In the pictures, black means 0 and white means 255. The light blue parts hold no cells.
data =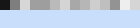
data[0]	22
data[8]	182
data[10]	191
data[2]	215

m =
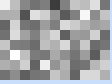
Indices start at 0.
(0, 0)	240
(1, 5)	148
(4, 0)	198
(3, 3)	128
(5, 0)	147
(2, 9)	159
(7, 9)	216
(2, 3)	110
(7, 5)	197
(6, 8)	116
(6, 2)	208
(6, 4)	238
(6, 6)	179
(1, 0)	176
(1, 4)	207
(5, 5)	170
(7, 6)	173
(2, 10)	168
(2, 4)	157
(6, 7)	109
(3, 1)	220
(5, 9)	92
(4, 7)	132
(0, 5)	60
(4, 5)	177
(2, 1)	212

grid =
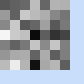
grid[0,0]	87
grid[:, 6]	[177, 117, 121, 68, 127, 126, 94]
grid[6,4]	168
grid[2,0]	136
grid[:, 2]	[104, 201, 88, 192, 120, 172, 180]
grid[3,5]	50
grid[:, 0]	[87, 154, 136, 245, 128, 150, 186]
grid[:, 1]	[97, 97, 201, 202, 98, 170, 236]
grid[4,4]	138
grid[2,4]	160
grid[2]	[136, 201, 88, 102, 160, 88, 121]

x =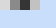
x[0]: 217
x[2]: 53

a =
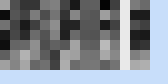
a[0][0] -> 163
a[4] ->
[14, 101, 104, 143, 78, 97, 87, 163, 97, 94, 186, 123, 233, 42, 52]
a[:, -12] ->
[53, 124, 63, 107, 143, 139, 103]
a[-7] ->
[163, 79, 52, 53, 120, 128, 68, 24, 94, 95, 4, 63, 233, 123, 106]
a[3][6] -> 32
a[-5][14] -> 64
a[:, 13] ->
[123, 27, 79, 29, 42, 127, 170]
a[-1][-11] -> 112
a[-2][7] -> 160
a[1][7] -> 134
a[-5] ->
[114, 66, 26, 63, 109, 142, 35, 36, 86, 87, 26, 65, 233, 79, 64]
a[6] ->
[160, 133, 166, 103, 112, 65, 173, 108, 118, 119, 96, 115, 233, 170, 175]
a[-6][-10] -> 116
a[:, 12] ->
[233, 233, 233, 233, 233, 233, 233]
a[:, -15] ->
[163, 12, 114, 26, 14, 95, 160]
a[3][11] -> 91
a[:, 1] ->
[79, 85, 66, 71, 101, 135, 133]
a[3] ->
[26, 71, 42, 107, 83, 130, 32, 106, 85, 83, 123, 91, 233, 29, 25]

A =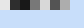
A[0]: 231
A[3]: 120
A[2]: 24
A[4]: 216

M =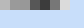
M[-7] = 185
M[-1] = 219
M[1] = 154

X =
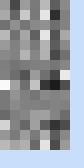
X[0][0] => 154
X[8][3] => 194
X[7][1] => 110
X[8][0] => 249
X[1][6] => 128
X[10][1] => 138
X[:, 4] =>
[185, 229, 144, 229, 179, 177, 129, 112, 54, 137, 126, 160, 94, 172, 227]
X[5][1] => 130
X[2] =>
[113, 144, 118, 137, 144, 111, 130]
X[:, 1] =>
[73, 102, 144, 113, 129, 130, 117, 110, 161, 147, 138, 127, 131, 123, 164]
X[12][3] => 160
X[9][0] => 121
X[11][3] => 158
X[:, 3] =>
[122, 121, 137, 97, 122, 134, 127, 155, 194, 118, 129, 158, 160, 122, 105]
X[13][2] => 156
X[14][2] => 175
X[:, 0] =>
[154, 169, 113, 184, 154, 137, 126, 129, 249, 121, 121, 106, 211, 150, 184]
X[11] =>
[106, 127, 134, 158, 160, 132, 108]
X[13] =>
[150, 123, 156, 122, 172, 92, 136]
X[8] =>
[249, 161, 111, 194, 54, 28, 79]
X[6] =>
[126, 117, 123, 127, 129, 118, 134]

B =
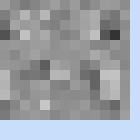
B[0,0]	156
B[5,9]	169
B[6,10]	162
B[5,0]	147
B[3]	[82, 127, 193, 157, 170, 142, 129, 138, 167, 191, 86, 51, 146]
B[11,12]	158
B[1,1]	149
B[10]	[115, 134, 159, 147, 198, 147, 143, 144, 153, 132, 122, 105, 150]
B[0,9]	141
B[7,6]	179
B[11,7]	152
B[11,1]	143
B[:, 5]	[158, 132, 128, 142, 144, 146, 163, 182, 132, 136, 147, 135]
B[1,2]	180
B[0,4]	146
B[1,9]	172
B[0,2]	123
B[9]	[184, 153, 136, 149, 152, 136, 140, 138, 139, 119, 170, 183, 148]
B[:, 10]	[155, 132, 107, 86, 133, 157, 162, 193, 170, 170, 122, 136]
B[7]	[183, 137, 116, 119, 111, 182, 179, 145, 110, 100, 193, 194, 148]
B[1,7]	149
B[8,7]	154
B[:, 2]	[123, 180, 154, 193, 150, 151, 143, 116, 138, 136, 159, 149]
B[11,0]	122
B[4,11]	149
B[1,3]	149

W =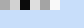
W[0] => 171
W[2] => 11
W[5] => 249
